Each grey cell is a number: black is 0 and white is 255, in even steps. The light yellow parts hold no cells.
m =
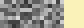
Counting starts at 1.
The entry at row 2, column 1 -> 163
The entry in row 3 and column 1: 94
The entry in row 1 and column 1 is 190
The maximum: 217
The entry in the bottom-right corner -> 138
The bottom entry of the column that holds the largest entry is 81
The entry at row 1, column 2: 94
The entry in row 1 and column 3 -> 94
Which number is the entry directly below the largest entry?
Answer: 67
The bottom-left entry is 122
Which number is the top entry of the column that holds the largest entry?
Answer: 108
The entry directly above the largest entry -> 150
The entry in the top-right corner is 205
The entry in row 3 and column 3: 138

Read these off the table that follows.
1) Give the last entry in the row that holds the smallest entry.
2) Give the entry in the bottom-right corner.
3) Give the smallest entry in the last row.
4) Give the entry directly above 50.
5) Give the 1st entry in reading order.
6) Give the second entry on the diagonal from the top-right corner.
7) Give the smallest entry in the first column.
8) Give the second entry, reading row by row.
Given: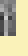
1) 113
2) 87
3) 62
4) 87
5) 127
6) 113
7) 50
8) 142

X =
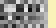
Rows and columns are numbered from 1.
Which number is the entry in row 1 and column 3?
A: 83
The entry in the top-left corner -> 174
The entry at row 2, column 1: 67
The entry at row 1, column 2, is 107
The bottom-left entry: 95
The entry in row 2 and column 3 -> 205
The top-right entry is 174
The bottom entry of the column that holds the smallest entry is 205
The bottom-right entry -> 189
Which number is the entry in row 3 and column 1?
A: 67

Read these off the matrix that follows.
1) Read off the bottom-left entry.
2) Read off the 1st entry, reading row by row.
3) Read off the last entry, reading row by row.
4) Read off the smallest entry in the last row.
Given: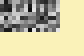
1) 92
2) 173
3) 228
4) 10

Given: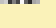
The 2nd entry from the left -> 208
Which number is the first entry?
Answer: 193
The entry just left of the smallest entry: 98

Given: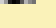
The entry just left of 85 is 17
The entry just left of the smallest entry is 32
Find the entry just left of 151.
207

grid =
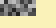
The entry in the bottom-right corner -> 77
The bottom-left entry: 91
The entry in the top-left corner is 200
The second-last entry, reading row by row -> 77
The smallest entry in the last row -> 33
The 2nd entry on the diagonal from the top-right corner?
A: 187
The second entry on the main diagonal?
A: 129
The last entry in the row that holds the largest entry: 156

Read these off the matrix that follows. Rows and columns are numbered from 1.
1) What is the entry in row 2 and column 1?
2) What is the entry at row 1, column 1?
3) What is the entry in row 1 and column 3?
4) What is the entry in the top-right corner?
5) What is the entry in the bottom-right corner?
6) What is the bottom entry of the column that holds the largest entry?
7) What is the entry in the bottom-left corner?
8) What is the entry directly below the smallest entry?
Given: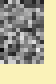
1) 93
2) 79
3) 206
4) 37
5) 164
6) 105
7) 221
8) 105

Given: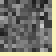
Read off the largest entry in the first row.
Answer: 154
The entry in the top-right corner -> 112
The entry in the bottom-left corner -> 72
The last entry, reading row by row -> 58
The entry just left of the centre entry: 96
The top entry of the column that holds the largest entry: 46
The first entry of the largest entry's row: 112
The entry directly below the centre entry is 84
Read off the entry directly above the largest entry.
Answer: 154
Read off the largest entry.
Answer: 201
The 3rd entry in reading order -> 96
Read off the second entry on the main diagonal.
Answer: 58
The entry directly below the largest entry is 142
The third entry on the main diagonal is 72
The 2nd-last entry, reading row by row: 142
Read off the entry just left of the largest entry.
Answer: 96
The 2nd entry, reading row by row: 46
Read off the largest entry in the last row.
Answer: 170
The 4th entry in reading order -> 84
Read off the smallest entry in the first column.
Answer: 31
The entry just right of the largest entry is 58
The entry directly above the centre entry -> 112
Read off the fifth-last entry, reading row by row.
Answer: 46

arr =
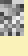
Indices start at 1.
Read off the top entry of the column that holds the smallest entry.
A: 212
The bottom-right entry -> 182
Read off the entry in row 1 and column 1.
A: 97
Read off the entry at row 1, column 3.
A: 83
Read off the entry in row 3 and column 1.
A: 197
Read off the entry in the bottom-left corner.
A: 110
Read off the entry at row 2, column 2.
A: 153
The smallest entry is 56
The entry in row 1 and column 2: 83

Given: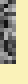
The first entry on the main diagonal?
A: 164
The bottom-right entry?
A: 46
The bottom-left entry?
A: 118
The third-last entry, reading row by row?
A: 62
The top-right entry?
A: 89
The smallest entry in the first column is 46
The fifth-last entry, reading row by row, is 118
